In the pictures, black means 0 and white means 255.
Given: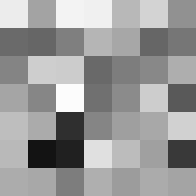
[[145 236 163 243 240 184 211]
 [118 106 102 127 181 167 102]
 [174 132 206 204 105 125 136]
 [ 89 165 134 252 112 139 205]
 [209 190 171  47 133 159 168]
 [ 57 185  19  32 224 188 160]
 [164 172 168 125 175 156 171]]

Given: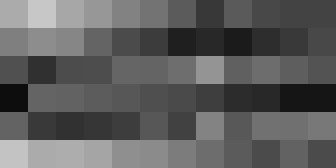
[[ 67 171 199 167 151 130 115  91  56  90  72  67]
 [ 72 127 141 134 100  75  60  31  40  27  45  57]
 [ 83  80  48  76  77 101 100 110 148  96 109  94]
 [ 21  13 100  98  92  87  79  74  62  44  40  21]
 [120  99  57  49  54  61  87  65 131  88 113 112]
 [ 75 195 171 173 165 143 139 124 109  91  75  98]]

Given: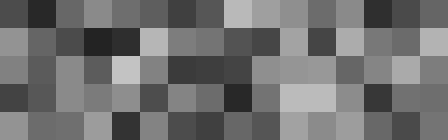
[[101  76  40 103 138 110  94  64  86 185 159 143 108 138  47  74]
 [179 147 101  75  35  46 182 125 116  83  70 163  69 172 120 107]
 [125 129  91 138  92 195 130  59  62  68 143 149 152 102 133 170]
 [110  67  87 138 123 142  77 132 108  40 115 187 187 140  55 113]
 [116 147 108 111 156  51 131  76  64 103  85 162 139 157 104  74]]

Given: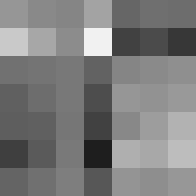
[[109 150 137 133 163 102 111]
 [ 55 201 167 140 241  65  75]
 [143 113 116 120  98 133 138]
 [153  96 109 120  77 150 146]
 [178  94  96 118  65 136 157]
 [189  63  90 121  30 175 168]
 [151 100 112 126  87 148 142]]

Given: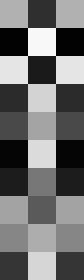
[[177 177  47]
 [  2   2 248]
 [229 229  26]
 [ 43  43 211]
 [ 73  73 164]
 [  5   5 219]
 [ 28  28 119]
 [163 163  90]
 [134 134 173]
 [ 53  53 214]]

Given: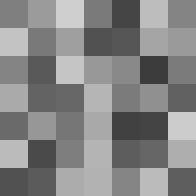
[[132 127 155 207 122  69 189]
 [154 195 121 159  81  86 165]
 [123 132  89 197 152 137  60]
 [ 97 170  99 103 181 123 144]
 [204 106 151 118 169  65  68]
 [174 187  74 126 180  93 102]
 [ 94  81  91 172 178 133 187]]

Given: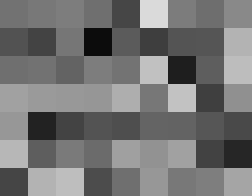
[[137 114 120 125 111  70 218 124 110]
 [179  82  67 118  12  91  62  84  85]
 [189 111 114  99 125 115 193  30  94]
 [144 161 154 152 150 174 119 194  63]
 [ 73 151  34  67  83  78 100  99  86]
 [ 38 183  94 122 107 160 146 161  66]
 [165  69 179 190  76 111 151 120 126]]

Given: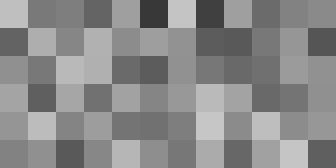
[[138 191 121 126 100 159  56 196  64 159 107 130]
 [ 85  99 174 134 177 140 158 146  92  89 120 150]
 [145 144 120 185 176 106  92 145 119 105 112 155]
 [144 164  95 166 113 162 133 152 186 163 105 116]
 [151 149 188 132 157 116 113 126 198 139 190 140]
 [ 95 130 144  89 135 182 142 119 171 103 161 197]]
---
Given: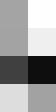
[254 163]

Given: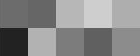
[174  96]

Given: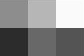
[250 104]

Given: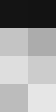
[ 19 196]

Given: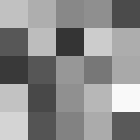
[ 75 204 151  72 212]

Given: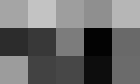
[182   3  71]
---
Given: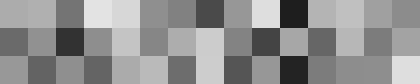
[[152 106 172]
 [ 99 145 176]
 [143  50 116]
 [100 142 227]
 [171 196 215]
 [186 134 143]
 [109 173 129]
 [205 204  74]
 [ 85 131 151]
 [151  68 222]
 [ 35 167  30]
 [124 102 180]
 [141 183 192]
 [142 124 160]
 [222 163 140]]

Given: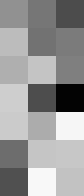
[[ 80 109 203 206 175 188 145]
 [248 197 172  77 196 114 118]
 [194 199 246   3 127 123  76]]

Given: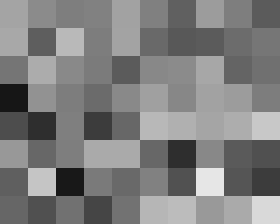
[[102  95 152  77  22 117 168 164]
 [ 80 197 103  46 146 172  94 139]
 [113  24 126 127 125 137 185 126]
 [ 69 122 170  60 107 123 125 129]
 [114 105 170 103 137  91 163 162]
 [182 129 103 184 160 136 105 128]
 [188  81  46 176 135 139  88  96]
 [153 230 136 165 162 167  91 156]
 [170  85  90 173 156 100 108 126]
 [217  60  80 200 125 112 118  91]]

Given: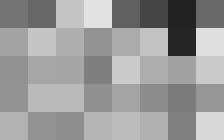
[[178 147 145 163 115]
 [147 186 166 197 103]
 [142 186 165 174 196]
 [181 144 127 147 226]
 [188 164 202 171  96]
 [177 140 173 194  69]
 [128 123 161  38  34]
 [215 150 201 222 105]]

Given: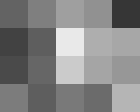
[[124  74  66  99]
 [ 94 102  94 127]
 [121 203 233 159]
 [107 165 174 145]
 [181 151 167  54]]

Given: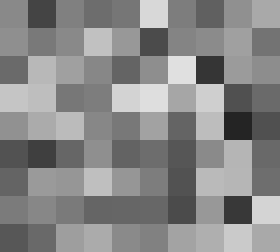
[[ 87 123 100  82 145 197 106 143 137]
 [105 135 154  63 171 190 184 121  68]
 [158 122 150 102 187 119 160 137 128]
 [171 101 191 143 135 125 135 193 109]
 [138 102 150  99 120 211 100 152 118]
 [129 103 125 109 162 222 142  75 216]
 [163  75  82  86 100 166 224 132 125]
 [175 152 186 138 189 207  53 139  96]
 [202  56 182 181  36  80 155 160 144]
 [169 212 110 105  80 106 141 115 169]]

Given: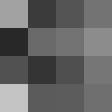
[[195  81  40 162]
 [ 91  52 105  59]
 [ 92  79 114  84]
 [111 118 140 115]]
